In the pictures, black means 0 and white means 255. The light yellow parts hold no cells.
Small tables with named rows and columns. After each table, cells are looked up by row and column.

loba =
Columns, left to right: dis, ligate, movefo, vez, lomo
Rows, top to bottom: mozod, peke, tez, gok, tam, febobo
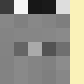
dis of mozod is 59
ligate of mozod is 245
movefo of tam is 132
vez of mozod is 26
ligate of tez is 134
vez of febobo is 127
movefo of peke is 136
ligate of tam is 137
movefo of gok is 170
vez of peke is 132

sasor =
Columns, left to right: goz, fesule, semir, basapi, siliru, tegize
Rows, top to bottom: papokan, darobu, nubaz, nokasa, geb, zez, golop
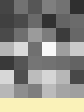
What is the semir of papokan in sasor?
86
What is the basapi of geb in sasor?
114
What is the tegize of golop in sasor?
159
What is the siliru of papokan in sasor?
114
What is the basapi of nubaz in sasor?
124
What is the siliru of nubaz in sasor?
59
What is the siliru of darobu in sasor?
100
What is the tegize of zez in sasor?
72
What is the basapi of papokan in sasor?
127
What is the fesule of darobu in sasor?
74
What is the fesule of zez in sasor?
79
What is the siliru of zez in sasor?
183
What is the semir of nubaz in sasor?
155
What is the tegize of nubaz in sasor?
103
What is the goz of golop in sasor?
183
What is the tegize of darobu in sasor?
107
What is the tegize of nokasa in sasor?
203
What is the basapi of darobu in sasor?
49
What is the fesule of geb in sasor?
85
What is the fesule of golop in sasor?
142
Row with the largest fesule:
nokasa

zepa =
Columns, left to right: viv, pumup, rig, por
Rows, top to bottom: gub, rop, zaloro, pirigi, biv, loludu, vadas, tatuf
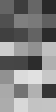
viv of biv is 70
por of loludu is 199
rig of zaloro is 99
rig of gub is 102
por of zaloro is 43
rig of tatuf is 195
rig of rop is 122
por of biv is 175
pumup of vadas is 115
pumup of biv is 69
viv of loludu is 145
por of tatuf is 196
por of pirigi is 192

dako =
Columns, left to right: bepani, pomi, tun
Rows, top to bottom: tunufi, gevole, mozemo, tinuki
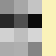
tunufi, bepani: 144
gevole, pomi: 80
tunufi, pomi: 167
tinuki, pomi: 175
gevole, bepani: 39
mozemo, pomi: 190
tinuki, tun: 132
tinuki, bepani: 172
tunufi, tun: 196
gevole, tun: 11
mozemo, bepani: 209
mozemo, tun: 214

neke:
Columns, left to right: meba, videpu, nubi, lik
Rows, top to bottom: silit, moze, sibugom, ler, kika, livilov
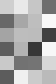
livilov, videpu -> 240
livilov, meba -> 92
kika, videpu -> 114
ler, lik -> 247
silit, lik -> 110
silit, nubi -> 198
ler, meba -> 93
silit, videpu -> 233
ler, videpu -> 179
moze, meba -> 104
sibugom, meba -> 164
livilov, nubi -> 203
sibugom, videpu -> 189

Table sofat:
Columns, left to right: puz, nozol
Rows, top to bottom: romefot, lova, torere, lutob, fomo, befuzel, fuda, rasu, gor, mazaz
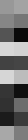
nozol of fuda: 15
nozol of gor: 59
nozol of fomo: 69
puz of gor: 27
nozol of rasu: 108
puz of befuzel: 214
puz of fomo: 66
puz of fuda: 53
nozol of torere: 10
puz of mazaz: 168
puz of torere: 84
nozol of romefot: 163
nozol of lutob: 210
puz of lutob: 215
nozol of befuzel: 188
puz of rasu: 49
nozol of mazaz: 125
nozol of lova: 118
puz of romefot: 152
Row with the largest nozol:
lutob

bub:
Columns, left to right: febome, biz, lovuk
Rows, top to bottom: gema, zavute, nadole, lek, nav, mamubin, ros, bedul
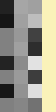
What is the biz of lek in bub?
160
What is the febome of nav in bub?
35
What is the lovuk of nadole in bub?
65
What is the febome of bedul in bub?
128
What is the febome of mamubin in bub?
129
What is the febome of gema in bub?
34
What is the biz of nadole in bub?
152
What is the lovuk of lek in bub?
45
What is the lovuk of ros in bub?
223
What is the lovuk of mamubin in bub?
61
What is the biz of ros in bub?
146
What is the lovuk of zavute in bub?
189
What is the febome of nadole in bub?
129
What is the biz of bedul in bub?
134
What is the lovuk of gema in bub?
160
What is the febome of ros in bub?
23

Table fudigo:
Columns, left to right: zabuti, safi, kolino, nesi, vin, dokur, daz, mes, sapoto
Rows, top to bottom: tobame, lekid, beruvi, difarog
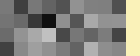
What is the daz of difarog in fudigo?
177
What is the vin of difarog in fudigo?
123
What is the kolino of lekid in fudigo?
56
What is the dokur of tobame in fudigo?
146
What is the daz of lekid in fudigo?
169
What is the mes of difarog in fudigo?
142
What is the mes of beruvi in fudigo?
124
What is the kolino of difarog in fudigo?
159
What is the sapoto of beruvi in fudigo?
68
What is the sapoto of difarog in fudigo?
135
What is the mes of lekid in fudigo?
146
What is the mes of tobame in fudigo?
127
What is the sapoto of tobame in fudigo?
80

